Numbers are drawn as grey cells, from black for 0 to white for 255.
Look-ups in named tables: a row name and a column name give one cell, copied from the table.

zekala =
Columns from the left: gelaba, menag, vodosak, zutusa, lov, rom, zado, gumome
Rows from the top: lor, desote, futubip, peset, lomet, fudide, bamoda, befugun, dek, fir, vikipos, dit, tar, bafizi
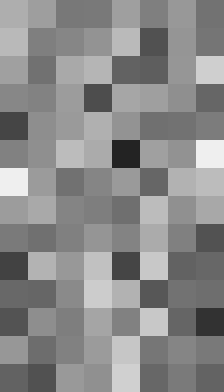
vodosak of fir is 152
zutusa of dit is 165
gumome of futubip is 207
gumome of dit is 50
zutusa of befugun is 126
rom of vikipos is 87
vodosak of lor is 120
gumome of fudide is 239
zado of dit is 101
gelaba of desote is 185
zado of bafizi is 122
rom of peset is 159

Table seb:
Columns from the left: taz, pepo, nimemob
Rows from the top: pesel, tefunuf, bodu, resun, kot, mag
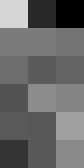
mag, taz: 52
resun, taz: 83
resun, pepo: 140
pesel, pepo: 40
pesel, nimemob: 0
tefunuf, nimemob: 116
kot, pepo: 88
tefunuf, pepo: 123
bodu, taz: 110
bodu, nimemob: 100
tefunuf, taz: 123
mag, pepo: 89
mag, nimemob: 137
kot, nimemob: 159
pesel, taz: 214
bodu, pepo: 91

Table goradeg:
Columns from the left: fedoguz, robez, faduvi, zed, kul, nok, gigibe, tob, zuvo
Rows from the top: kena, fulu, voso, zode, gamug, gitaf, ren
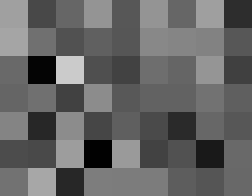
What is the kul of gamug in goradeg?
95
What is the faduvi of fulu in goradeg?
81
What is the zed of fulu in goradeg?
96
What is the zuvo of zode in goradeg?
95
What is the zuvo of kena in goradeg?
45
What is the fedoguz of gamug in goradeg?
132
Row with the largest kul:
gitaf

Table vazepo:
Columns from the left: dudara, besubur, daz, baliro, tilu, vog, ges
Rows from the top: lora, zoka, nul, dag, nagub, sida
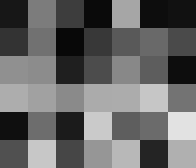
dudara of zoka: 51
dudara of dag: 173
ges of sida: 176
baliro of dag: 171
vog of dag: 198
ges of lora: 17

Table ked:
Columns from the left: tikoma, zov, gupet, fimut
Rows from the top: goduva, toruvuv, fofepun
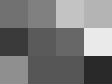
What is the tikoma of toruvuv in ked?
58
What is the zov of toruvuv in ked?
90
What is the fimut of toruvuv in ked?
234
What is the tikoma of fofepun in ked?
143
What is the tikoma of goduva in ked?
113
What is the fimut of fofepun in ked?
41
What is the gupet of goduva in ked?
195
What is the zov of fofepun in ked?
86
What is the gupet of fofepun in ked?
86

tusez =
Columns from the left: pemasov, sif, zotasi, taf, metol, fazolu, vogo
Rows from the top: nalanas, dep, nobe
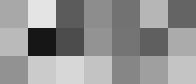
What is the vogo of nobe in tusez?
196
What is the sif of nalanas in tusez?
228
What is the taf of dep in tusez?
147
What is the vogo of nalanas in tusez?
100
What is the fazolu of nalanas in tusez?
182
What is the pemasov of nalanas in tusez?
168
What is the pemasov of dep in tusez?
186
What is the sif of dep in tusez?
22
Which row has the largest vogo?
nobe

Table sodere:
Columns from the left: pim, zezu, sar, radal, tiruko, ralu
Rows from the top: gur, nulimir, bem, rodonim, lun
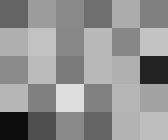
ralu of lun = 190
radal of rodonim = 129
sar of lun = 137
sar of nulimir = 136
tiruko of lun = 179
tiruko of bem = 176
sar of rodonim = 221
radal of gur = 111
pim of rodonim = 182
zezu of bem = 187
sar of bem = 122
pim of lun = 13
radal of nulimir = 185
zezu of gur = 156
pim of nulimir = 175
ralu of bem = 35
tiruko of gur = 172
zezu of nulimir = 195
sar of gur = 137
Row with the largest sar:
rodonim

